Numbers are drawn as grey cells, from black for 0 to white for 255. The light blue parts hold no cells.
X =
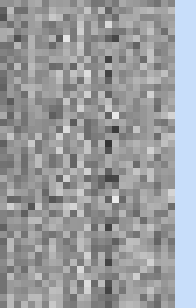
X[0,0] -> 146
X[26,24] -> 147
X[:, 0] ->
[146, 97, 81, 138, 170, 170, 114, 130, 114, 154, 114, 105, 97, 122, 122, 138, 170, 105, 162, 146, 97, 122, 130, 114, 122, 170, 130, 138, 154, 162, 130, 130, 97, 146, 105, 122, 122, 138, 130, 114, 114, 114, 146, 122]
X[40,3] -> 149
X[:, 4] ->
[165, 157, 157, 157, 157, 179, 179, 172, 172, 186, 179, 157, 179, 186, 165, 157, 150, 150, 143, 136, 201, 165, 150, 157, 150, 150, 157, 136, 128, 85, 150, 186, 157, 172, 165, 136, 172, 143, 172, 165, 150, 157, 186, 143]
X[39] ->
[114, 186, 135, 143, 165, 196, 129, 169, 165, 137, 132, 189, 171, 164, 136, 127, 120, 176, 162, 206, 122, 129, 124, 144, 147]
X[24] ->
[122, 144, 158, 116, 150, 120, 163, 158, 176, 148, 183, 161, 209, 135, 170, 97, 146, 133, 167, 197, 171, 193, 149, 157, 155]
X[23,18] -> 179
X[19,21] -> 161
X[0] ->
[146, 144, 158, 136, 165, 171, 129, 158, 155, 158, 132, 170, 146, 117, 119, 142, 120, 169, 156, 152, 143, 129, 115, 151, 132]
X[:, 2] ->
[158, 111, 142, 150, 127, 81, 181, 135, 127, 188, 127, 173, 127, 142, 142, 142, 165, 142, 111, 135, 158, 150, 158, 150, 158, 119, 127, 158, 104, 173, 142, 158, 142, 173, 135, 119, 135, 127, 150, 135, 158, 142, 150, 127]
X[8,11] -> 142
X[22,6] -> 153
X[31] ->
[130, 154, 158, 143, 186, 187, 139, 169, 176, 137, 152, 151, 158, 129, 136, 112, 108, 147, 150, 170, 108, 153, 141, 171, 163]
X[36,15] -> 112
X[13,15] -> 97
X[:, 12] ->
[146, 196, 158, 133, 133, 133, 121, 121, 184, 133, 221, 196, 158, 209, 121, 158, 146, 108, 108, 108, 196, 196, 146, 121, 209, 108, 184, 133, 184, 121, 121, 158, 196, 146, 171, 158, 209, 184, 133, 171, 221, 209, 171, 158]
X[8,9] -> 168
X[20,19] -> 179
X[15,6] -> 134
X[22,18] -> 150
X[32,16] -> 183
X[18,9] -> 219
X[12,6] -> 153
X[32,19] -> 188
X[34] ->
[105, 186, 135, 156, 165, 145, 114, 179, 144, 117, 142, 189, 171, 123, 136, 127, 95, 133, 190, 188, 157, 145, 99, 151, 116]
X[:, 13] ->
[117, 135, 152, 170, 176, 123, 152, 152, 123, 135, 129, 135, 141, 123, 135, 152, 152, 123, 129, 123, 117, 141, 141, 117, 135, 123, 129, 112, 147, 147, 135, 129, 106, 141, 123, 112, 117, 129, 158, 164, 106, 129, 135, 123]
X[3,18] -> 179
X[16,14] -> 178
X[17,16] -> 158
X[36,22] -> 149
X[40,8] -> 176
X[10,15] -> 67

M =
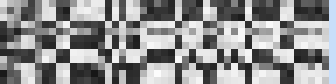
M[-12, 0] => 228
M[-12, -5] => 51
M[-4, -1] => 104
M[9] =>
[152, 99, 193, 231, 219, 84, 59, 46, 214, 219, 36, 61, 43, 81, 145, 208, 50, 41, 35, 46, 83, 223, 209, 218, 209, 60, 107, 213, 41, 56, 38, 211, 67, 240, 55, 34, 184, 126, 125, 57, 39, 65, 216, 206, 121, 226, 88]
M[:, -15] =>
[54, 74, 71, 228, 240, 226, 207, 230, 133, 67, 230, 227]
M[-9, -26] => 221
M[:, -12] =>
[206, 242, 227, 48, 168, 44, 41, 244, 239, 34, 44, 50]
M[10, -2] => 232
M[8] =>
[198, 96, 83, 53, 53, 159, 243, 213, 42, 46, 235, 236, 218, 224, 180, 54, 241, 93, 232, 237, 113, 41, 44, 53, 46, 248, 116, 38, 152, 230, 220, 48, 133, 34, 130, 239, 46, 57, 59, 157, 223, 235, 31, 43, 57, 29, 104]
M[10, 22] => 252
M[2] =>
[223, 183, 150, 51, 76, 158, 226, 228, 59, 50, 211, 194, 213, 223, 234, 52, 234, 73, 216, 222, 57, 62, 48, 63, 63, 222, 37, 65, 72, 219, 195, 65, 71, 39, 28, 227, 73, 50, 48, 59, 237, 226, 73, 64, 52, 61, 46]
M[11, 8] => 204
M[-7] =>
[33, 62, 118, 225, 212, 79, 48, 52, 201, 225, 56, 55, 49, 47, 46, 223, 47, 186, 67, 30, 230, 231, 230, 225, 233, 59, 234, 233, 222, 56, 63, 213, 226, 237, 247, 44, 221, 205, 207, 241, 48, 79, 226, 226, 233, 228, 211]
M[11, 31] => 216
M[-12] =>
[228, 187, 176, 150, 64, 132, 221, 166, 82, 85, 150, 228, 196, 236, 235, 50, 210, 79, 227, 189, 73, 52, 117, 71, 39, 200, 74, 77, 36, 223, 81, 71, 54, 131, 47, 206, 82, 64, 101, 50, 173, 210, 51, 94, 92, 65, 100]
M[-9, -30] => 222
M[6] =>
[89, 189, 168, 222, 211, 121, 42, 39, 219, 244, 46, 48, 42, 32, 89, 224, 48, 234, 52, 32, 204, 246, 239, 226, 217, 49, 187, 224, 182, 41, 81, 199, 207, 217, 201, 41, 232, 247, 234, 188, 56, 63, 231, 245, 227, 238, 234]
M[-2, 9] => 239
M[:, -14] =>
[131, 69, 39, 216, 136, 237, 217, 44, 34, 240, 241, 231]
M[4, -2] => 131
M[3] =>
[57, 160, 115, 218, 189, 115, 49, 57, 189, 242, 65, 76, 58, 67, 56, 220, 60, 222, 82, 44, 185, 221, 236, 230, 239, 62, 177, 242, 233, 62, 92, 177, 228, 216, 234, 48, 231, 217, 249, 238, 47, 83, 224, 227, 232, 234, 225]
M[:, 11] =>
[228, 236, 194, 76, 151, 55, 48, 238, 236, 61, 39, 59]
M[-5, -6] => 238
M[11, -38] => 221
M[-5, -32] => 36
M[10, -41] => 45
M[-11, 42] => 37

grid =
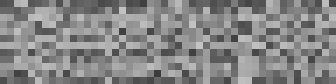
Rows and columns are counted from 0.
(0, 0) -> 81
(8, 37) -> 113
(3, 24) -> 156
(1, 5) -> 175
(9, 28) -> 134
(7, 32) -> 77
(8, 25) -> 175
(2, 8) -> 176
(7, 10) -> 96
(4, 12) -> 168
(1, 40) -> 103
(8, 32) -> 95
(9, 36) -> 166
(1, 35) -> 162
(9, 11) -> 150
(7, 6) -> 170
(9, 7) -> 179
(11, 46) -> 99
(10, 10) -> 146
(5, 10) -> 85
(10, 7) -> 94
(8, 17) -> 132
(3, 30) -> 136
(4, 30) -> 159
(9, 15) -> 140
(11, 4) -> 107
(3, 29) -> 135
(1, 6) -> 176
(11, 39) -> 94
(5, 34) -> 189
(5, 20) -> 122
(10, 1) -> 122
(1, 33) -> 81
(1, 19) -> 108
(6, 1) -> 176
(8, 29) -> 154
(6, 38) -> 77
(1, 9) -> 109
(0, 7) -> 139
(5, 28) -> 156

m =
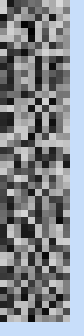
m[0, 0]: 201
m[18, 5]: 25
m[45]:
[27, 184, 197, 167, 10, 157, 132, 143, 103, 188]
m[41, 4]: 95
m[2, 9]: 196
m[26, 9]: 179
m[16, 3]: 126
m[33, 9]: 106
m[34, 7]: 31
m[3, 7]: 186
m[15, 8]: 163
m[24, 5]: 182
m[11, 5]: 20
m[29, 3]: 132
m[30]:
[107, 78, 190, 212, 85, 36, 120, 109, 41, 187]
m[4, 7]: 204
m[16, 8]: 123
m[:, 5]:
[105, 123, 52, 194, 188, 190, 80, 168, 26, 28, 40, 20, 47, 164, 25, 191, 42, 15, 25, 163, 179, 25, 37, 138, 182, 33, 88, 190, 53, 46, 36, 51, 191, 192, 59, 33, 145, 159, 50, 66, 133, 115, 51, 31, 115, 157]
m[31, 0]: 112
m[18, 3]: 200
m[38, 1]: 29
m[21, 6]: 153
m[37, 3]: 195
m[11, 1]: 33
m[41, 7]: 42
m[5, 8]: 160
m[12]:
[48, 42, 132, 96, 170, 47, 173, 60, 143, 151]
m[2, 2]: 187
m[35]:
[81, 20, 139, 127, 184, 33, 171, 69, 80, 114]
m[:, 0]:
[201, 207, 14, 73, 142, 190, 27, 195, 78, 33, 116, 98, 48, 79, 54, 186, 40, 37, 49, 183, 196, 49, 106, 176, 200, 73, 91, 70, 65, 93, 107, 112, 35, 34, 45, 81, 193, 203, 62, 56, 201, 30, 109, 35, 182, 27]
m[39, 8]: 51
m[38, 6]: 191
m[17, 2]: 185
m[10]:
[116, 44, 132, 96, 170, 40, 129, 93, 71, 104]
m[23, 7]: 122
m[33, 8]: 188
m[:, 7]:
[172, 174, 24, 186, 204, 197, 48, 186, 70, 13, 93, 53, 60, 185, 14, 185, 59, 16, 42, 203, 191, 32, 42, 122, 175, 63, 97, 166, 61, 117, 109, 146, 168, 166, 31, 69, 187, 208, 42, 114, 201, 42, 133, 22, 201, 143]
